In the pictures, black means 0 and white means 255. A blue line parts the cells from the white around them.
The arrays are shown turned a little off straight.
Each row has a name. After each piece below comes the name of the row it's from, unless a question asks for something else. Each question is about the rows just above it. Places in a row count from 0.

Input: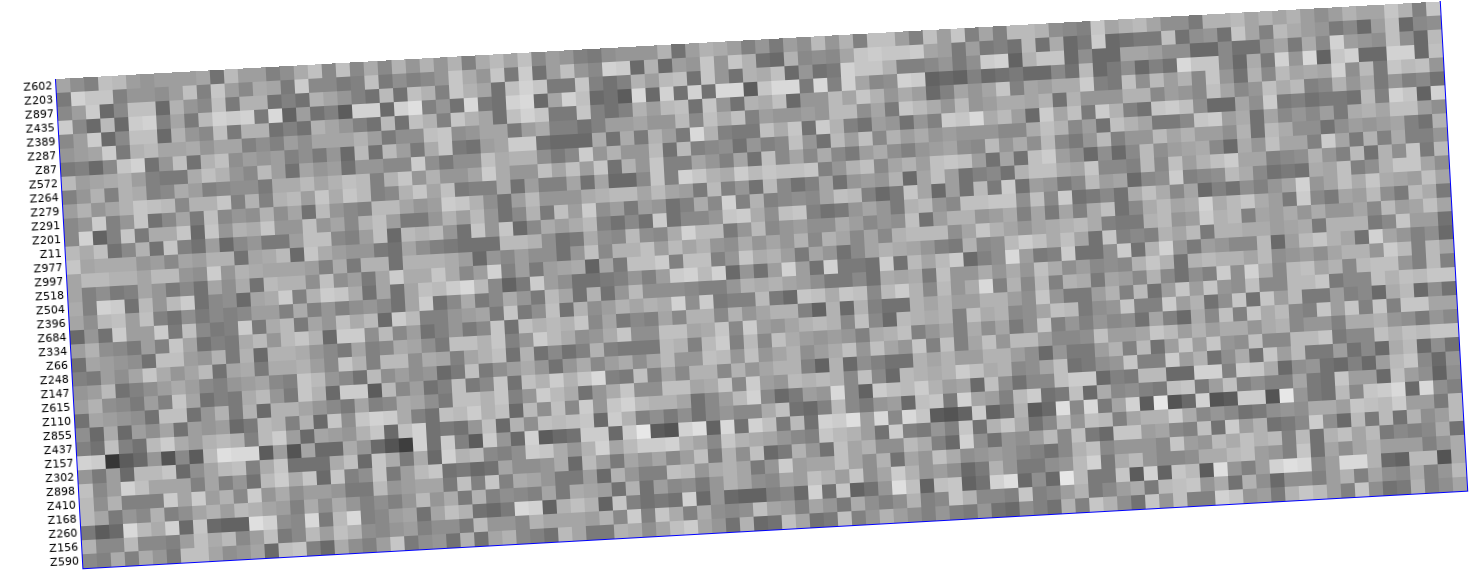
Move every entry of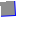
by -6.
[137]
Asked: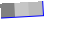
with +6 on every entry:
[135 204 192]

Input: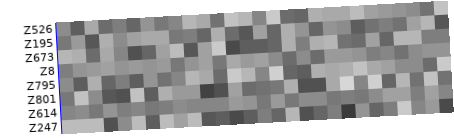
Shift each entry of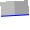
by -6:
[182 155]
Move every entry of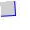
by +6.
[214]

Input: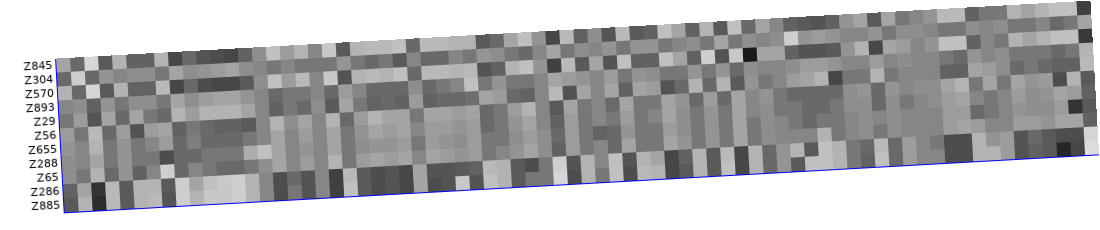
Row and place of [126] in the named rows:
Z655, 9
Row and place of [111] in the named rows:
Z29, 29
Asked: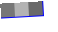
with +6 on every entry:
[125 185 111]
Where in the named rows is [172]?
Z288, 13
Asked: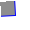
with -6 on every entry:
[136]
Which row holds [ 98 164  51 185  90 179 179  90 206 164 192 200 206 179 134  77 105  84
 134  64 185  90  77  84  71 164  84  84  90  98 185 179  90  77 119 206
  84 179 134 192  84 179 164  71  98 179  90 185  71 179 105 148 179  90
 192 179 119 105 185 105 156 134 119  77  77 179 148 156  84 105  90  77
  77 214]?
Z286

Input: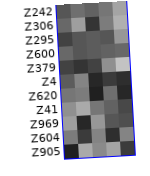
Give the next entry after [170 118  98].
[72]
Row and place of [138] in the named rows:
Z905, 2
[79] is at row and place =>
Z969, 4

